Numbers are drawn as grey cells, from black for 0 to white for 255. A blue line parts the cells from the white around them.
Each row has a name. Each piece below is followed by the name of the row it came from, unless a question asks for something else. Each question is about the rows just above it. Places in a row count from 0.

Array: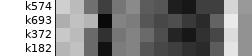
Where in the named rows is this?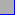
k693, 0
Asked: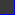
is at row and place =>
k693, 9
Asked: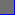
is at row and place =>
k574, 2

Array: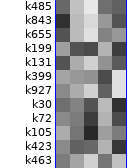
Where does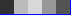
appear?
k843
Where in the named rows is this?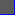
k131, 4
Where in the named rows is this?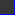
k423, 4

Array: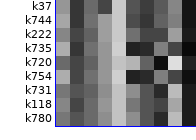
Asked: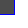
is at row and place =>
k744, 5
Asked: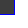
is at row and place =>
k37, 6

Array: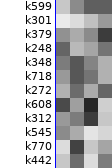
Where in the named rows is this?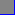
k348, 2
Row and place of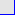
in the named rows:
k545, 2
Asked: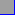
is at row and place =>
k608, 1
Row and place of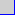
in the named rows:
k608, 3

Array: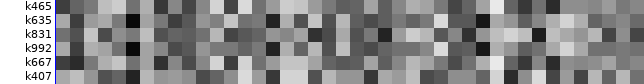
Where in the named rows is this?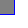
k635, 11
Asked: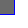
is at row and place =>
k635, 41

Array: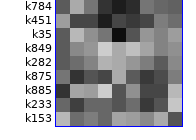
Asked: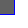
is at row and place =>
k784, 8
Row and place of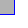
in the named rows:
k282, 3
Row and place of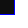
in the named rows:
k35, 4
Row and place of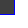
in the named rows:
k233, 1
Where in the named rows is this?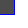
k875, 7
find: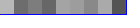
k153

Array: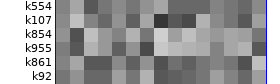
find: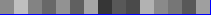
k107
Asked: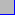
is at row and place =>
k955, 8
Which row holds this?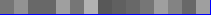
k92
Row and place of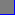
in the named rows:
k955, 0
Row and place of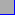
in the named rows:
k955, 10
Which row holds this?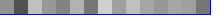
k854
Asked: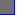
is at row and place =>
k861, 8

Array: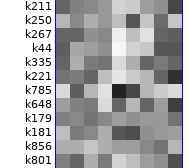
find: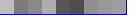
k181
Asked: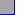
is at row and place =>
k44, 1
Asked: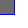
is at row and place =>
k250, 7

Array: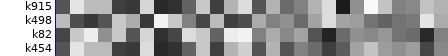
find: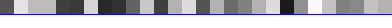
k915
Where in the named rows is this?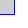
k454, 13
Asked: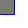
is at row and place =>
k498, 25
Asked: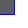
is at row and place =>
k454, 20

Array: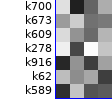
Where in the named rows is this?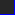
k916, 0
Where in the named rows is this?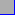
k700, 3

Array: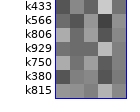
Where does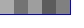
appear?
k750
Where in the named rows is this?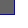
k433, 2
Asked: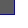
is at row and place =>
k750, 3
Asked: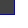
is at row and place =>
k566, 3
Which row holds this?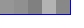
k815
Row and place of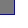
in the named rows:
k380, 4

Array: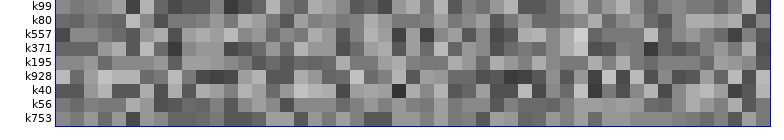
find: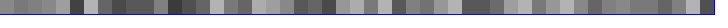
k99
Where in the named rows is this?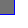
k99, 30
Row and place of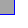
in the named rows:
k40, 22
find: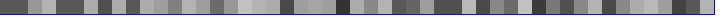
k40
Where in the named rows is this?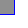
k928, 35
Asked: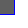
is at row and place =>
k195, 8

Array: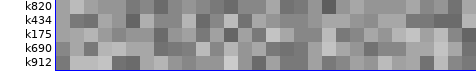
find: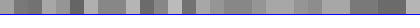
k434
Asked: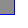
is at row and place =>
k434, 22
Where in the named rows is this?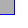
k434, 6
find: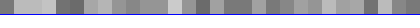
k912
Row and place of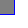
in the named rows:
k690, 9
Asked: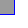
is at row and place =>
k175, 3

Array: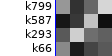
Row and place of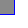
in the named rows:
k66, 0
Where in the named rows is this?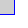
k293, 1
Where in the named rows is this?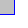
k587, 2
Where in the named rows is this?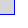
k799, 3
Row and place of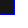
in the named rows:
k587, 0
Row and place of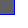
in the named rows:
k293, 3

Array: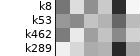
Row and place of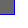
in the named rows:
k53, 4
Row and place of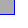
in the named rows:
k289, 2
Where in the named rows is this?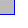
k53, 5
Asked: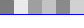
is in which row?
k462

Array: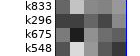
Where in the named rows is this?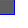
k675, 4
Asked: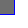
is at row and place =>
k675, 3
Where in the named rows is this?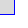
k548, 1
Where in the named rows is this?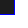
k675, 1
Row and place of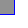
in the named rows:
k675, 2
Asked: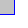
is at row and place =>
k833, 1
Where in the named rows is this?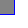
k833, 3

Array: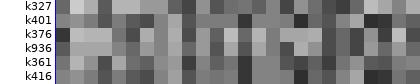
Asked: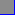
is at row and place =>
k361, 7
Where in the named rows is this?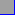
k416, 8

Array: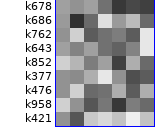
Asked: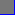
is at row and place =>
k958, 3
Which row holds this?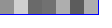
k476
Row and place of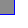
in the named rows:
k377, 1
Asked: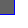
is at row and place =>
k643, 4
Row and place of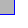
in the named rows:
k852, 1

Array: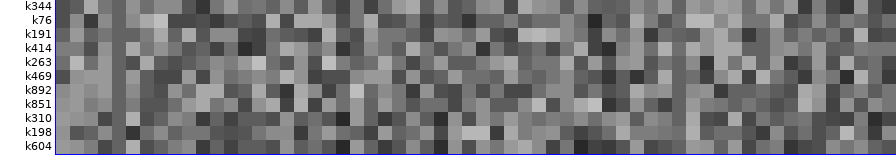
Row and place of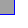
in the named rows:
k344, 47
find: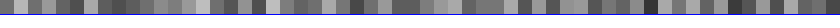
k263
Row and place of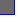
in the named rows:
k892, 22
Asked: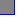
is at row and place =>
k892, 57

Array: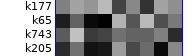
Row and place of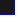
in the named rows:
k205, 3
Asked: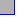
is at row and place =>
k65, 4
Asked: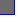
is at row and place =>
k205, 6
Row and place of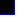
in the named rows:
k65, 3

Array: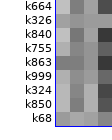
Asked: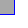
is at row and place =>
k68, 1
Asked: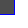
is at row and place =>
k664, 3
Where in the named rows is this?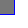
k840, 1

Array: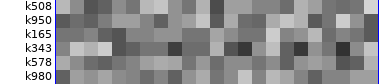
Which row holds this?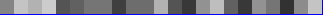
k343
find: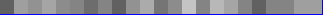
k980
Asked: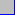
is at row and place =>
k343, 15
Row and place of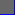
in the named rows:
k950, 14
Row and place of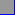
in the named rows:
k578, 10
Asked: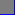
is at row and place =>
k950, 3

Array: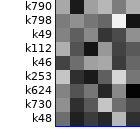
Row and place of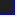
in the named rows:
k48, 1
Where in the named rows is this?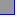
k112, 3

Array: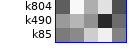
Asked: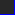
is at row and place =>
k490, 3
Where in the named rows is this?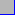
k490, 1
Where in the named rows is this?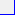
k85, 3
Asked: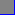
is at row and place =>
k85, 4
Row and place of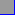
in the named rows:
k490, 0

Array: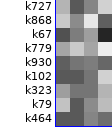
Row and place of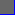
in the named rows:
k930, 3
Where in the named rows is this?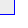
k779, 3
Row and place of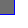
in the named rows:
k464, 3
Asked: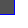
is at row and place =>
k67, 0

